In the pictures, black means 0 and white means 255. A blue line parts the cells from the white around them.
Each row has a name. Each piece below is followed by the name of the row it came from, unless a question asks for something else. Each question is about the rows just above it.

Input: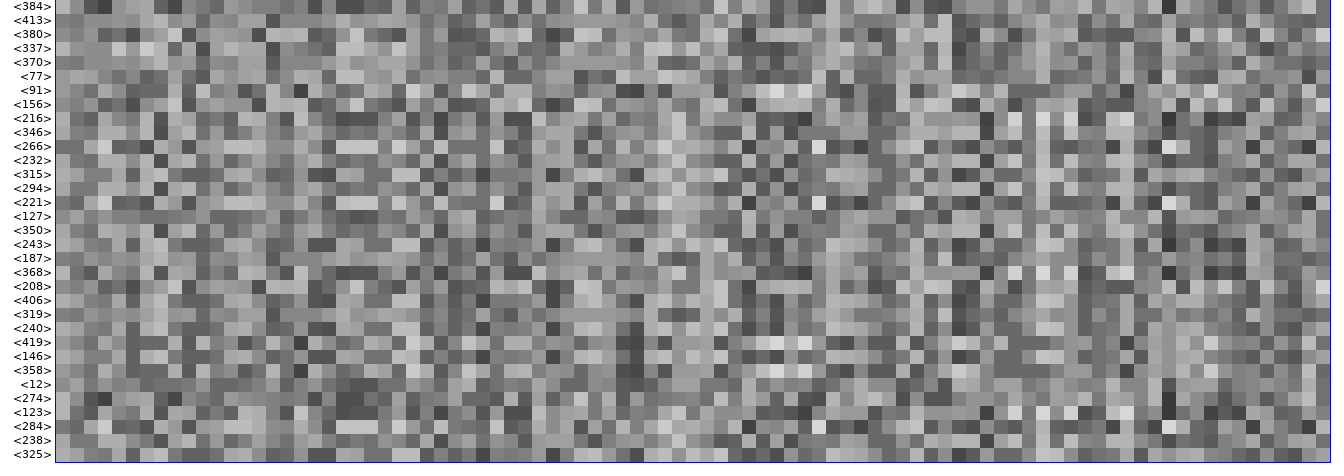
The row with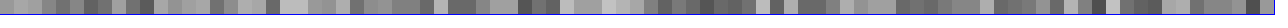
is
<77>
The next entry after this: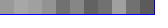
[141]
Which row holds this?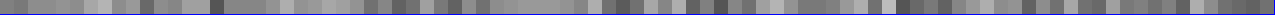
<413>
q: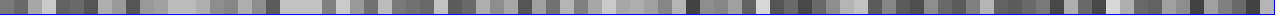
<284>
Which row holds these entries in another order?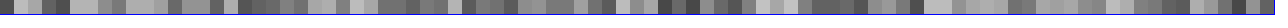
<406>

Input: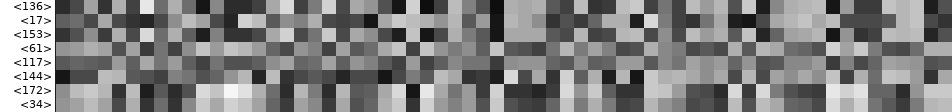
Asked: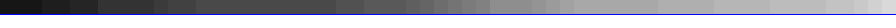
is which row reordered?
<153>
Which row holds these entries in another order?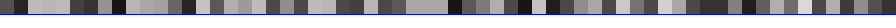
<153>

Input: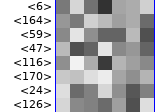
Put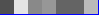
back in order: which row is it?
<47>
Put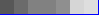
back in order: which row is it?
<24>
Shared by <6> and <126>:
[214]

